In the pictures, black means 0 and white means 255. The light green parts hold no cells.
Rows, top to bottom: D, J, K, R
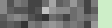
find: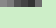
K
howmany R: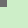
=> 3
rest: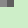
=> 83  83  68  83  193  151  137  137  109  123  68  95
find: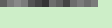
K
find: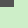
J

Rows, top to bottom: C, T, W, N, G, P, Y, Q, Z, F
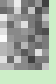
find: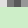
N
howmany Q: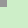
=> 1
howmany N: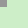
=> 1
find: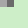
Y

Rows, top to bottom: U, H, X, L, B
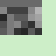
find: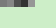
L
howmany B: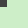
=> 0
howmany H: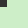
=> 0
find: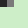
X
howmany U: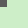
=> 0
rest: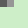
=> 163
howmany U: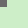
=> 6

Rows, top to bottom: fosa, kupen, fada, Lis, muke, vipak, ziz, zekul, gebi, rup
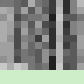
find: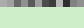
Lis
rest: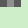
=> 60  185  46  130  160
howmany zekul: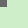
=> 3
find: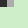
vipak
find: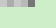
rup
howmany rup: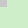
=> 3
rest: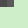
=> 160

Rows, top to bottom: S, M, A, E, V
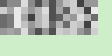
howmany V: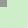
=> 4
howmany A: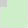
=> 1
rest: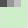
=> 206  66  152  152
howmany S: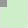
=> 4
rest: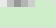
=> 108  180  108  206  193  66  220
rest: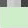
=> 233

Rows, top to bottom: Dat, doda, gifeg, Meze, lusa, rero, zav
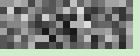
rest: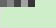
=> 86
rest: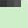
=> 149  25  179  179  220  86  102  102  70  118  163
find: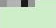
rero
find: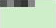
doda

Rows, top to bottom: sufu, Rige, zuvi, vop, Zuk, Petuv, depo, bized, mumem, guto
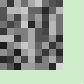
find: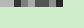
Petuv
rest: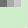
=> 113  84  70
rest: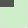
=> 143  40
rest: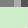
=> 70  184  113

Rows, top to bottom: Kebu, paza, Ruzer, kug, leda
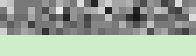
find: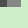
kug
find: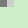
paza
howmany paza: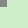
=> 3
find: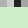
paza
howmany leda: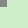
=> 5
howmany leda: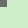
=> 3

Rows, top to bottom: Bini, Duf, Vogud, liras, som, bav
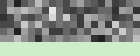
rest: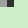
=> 33  88  175  116  131  188
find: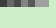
som
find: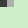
Vogud
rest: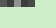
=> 116  131
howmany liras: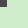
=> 3
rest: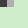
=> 160  131  116  61  73  88  175
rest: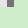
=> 73  61  88  61  73  103  103  49  160  146  49

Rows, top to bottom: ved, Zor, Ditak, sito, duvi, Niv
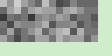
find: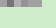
Niv
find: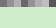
duvi
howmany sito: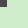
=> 1
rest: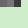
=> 132  147  132  161  147  88  117  117  88
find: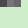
Niv
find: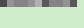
sito
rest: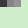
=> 132  161  147  88  117  117  88

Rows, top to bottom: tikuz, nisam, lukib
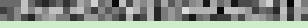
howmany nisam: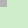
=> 9
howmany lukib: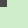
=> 6

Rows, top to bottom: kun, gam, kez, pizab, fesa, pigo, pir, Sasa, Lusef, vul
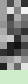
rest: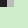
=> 104  226
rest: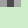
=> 48
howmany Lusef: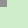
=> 2

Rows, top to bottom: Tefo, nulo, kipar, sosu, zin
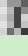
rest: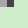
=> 210
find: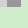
Tefo

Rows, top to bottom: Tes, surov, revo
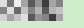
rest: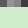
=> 164
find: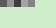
Tes
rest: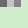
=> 180  90  180  195
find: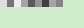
Tes
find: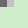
surov
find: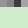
revo

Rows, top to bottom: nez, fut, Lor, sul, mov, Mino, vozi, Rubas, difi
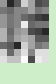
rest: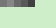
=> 51
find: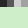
nez

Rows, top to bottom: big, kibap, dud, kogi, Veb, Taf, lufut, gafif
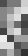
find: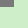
big
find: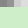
kibap
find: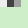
Taf
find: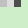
dud
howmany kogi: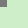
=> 1
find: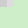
kibap

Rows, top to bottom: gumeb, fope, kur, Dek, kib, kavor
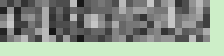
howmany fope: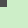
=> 2
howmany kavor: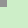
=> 4
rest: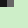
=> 63  103  90  77  103  103  63  133  103  119  77  51  119  133  51  77  147  90  103  119  172
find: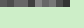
kib
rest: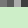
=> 77  77  103  51  159  198  147  103  172  103  119  119  133  63  159  133  198  119  159  159  90  63
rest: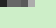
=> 63  103  63  103  90  77  103  103  103  119  172  133  159  159  133  119  119  198  90  77  133  172  90
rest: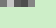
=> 172  90

